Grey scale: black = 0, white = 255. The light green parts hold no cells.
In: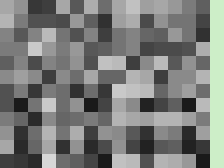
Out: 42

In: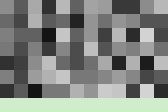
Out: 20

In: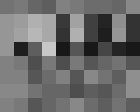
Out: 86

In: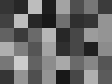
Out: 79

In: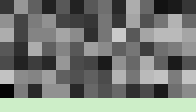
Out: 40

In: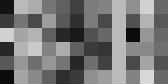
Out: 137
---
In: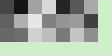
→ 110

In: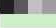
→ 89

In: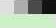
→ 173

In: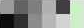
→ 47

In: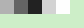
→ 100

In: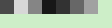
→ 215

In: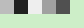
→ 32

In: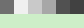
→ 240

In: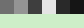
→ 148

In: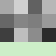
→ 190
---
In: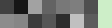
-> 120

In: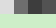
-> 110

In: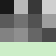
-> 185

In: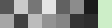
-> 97

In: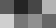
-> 36

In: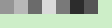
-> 121

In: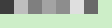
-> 141
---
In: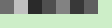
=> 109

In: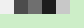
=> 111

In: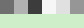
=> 177

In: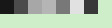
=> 167

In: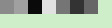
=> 138

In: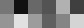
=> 177

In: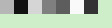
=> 182
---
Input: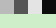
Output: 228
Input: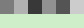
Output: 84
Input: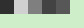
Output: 67
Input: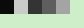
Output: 94
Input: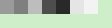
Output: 229
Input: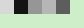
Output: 182
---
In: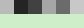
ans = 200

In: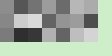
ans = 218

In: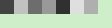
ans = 223

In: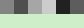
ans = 204

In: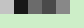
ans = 195

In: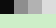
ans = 220

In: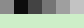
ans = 195
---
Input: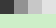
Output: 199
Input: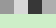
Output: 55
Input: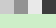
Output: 233
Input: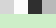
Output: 47
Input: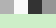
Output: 51
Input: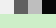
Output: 190
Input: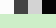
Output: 211
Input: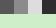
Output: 221
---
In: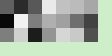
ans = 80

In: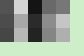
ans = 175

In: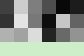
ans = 147

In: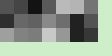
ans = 55

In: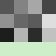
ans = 193

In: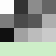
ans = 202

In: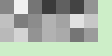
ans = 155

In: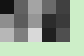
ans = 79

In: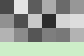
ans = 179

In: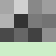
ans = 143
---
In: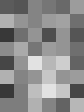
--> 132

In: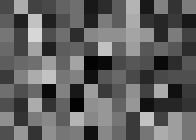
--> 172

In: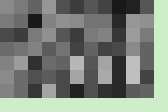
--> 40

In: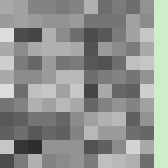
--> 184

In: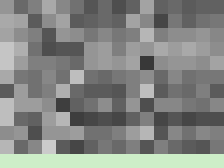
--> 91
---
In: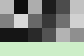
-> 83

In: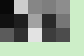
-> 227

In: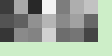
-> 109

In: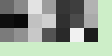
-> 41

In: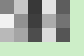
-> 77

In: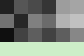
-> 66

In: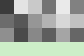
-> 94

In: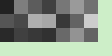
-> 105

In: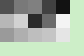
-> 190
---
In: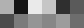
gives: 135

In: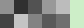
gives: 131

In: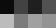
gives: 124

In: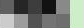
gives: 82

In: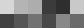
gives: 73

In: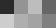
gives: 175
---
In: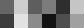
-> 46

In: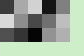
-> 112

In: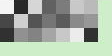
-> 138

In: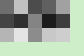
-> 28

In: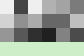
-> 103

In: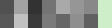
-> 150

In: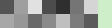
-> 117

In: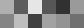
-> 49

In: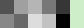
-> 120
